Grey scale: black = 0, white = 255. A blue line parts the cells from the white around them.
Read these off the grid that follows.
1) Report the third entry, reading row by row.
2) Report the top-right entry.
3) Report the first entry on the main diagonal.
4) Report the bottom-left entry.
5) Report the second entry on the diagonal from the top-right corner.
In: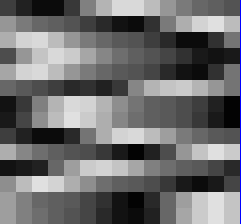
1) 11
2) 83
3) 62
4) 158
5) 224

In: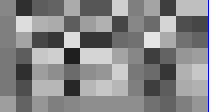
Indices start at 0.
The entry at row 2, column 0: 127
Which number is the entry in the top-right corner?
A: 191
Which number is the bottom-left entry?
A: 158
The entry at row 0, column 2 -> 93
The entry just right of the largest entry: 171
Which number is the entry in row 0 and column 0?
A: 135
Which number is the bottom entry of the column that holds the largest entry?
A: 113
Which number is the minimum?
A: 31
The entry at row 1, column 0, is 127
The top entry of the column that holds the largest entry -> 164
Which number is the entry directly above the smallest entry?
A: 221
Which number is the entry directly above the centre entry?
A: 54
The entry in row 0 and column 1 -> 47
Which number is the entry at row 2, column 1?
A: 164
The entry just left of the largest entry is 113
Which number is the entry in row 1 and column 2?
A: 177
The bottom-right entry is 150
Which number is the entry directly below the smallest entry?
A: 107
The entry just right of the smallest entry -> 213
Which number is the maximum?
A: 228
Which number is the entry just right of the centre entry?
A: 164
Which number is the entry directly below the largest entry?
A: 62
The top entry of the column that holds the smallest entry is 171

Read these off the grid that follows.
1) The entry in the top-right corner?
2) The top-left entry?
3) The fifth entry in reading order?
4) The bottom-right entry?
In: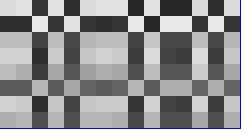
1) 218
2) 218
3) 45
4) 174

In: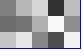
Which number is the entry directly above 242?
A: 143
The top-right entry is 189
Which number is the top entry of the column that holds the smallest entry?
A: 49
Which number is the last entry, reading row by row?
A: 242

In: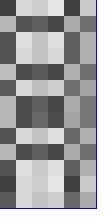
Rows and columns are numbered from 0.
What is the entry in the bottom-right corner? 170
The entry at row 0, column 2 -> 207
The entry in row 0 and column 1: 215
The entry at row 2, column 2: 195
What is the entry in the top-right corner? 201
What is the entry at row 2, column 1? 223
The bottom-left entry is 90
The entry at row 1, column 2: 96
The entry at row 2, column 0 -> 84
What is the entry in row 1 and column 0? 183
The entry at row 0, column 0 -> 63
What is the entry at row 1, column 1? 84
